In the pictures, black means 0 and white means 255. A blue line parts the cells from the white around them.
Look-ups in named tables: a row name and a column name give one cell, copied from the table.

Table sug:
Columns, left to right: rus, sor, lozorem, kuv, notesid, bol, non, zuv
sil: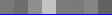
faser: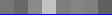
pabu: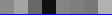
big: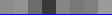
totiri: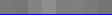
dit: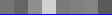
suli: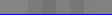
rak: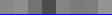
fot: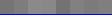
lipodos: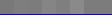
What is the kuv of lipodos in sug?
133
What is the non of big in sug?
127
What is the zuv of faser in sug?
96
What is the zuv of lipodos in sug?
124
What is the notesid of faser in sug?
125
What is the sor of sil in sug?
110
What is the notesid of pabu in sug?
132
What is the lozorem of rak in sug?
115
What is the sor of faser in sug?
105
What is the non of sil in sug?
132
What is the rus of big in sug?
140
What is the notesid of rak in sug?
132
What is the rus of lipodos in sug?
121
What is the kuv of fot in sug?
136
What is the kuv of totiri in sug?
142
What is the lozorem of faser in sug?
138
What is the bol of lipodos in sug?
138
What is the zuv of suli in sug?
130
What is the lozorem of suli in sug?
124
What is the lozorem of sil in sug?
143
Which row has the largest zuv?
pabu

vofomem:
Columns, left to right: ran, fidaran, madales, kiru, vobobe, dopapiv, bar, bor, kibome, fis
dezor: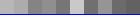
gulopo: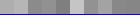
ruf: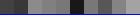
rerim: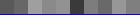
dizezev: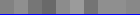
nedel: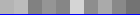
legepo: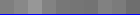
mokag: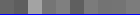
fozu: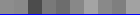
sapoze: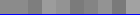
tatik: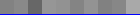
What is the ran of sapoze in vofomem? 139
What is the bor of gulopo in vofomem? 163
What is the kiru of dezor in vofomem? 143
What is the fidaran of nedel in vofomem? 188
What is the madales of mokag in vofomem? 163
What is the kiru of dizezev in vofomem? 105
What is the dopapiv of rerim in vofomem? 58
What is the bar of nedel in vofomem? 142
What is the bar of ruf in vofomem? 120
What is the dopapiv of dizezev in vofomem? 155

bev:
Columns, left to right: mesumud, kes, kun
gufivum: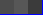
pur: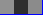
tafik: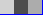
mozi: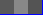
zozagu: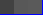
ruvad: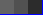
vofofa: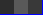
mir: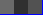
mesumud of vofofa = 45
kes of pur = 46
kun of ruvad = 44
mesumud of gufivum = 76
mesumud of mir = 106
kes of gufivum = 87
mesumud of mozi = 89
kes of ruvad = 81
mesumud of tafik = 210
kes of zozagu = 88
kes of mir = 48
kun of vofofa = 57
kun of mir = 82
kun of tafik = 172
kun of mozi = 84
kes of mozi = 136
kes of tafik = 77
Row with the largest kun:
tafik

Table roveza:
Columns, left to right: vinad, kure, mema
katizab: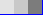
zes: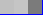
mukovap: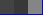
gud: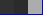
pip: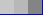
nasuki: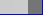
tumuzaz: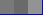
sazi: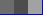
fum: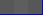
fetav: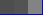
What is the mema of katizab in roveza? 124
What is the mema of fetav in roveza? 131
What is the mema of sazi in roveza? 162
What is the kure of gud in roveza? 43
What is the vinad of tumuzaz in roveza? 121
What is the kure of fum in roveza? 94
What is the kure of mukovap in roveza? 56
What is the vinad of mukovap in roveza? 67
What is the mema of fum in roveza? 87
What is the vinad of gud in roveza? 49

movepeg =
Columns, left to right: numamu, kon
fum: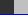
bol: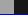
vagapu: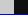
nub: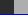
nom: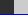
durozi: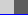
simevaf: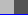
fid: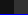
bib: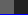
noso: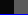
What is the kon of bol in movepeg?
23
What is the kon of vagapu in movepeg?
16
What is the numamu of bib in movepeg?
98
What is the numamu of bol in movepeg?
164
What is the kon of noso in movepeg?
91
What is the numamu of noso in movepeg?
8
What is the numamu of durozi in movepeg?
209
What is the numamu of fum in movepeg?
50
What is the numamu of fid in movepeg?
18
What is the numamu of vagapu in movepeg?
204
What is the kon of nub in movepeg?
174
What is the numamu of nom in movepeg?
48
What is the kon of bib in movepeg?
34
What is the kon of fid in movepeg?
50
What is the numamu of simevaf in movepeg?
188
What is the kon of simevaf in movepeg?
84
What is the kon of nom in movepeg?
204
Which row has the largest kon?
nom

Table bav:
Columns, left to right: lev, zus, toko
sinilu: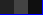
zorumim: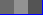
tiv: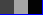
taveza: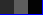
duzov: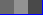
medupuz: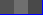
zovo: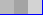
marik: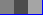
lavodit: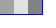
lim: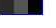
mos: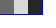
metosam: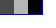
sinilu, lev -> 34
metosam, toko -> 3
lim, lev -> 42
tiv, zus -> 164
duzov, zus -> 146
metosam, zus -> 181
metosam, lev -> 74
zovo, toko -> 211
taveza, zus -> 93
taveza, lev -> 42
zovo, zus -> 164
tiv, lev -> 66
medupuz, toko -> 73

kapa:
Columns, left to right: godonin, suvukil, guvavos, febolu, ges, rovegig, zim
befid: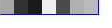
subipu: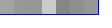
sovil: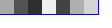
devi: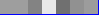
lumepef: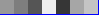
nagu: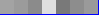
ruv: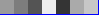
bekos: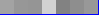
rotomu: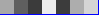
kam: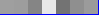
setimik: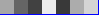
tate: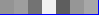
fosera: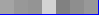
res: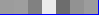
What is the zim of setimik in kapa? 212
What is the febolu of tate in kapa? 241
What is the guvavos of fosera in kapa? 148
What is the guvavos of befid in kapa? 26
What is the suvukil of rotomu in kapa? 95
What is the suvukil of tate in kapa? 158
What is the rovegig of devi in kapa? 145
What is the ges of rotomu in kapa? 60
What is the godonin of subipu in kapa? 163

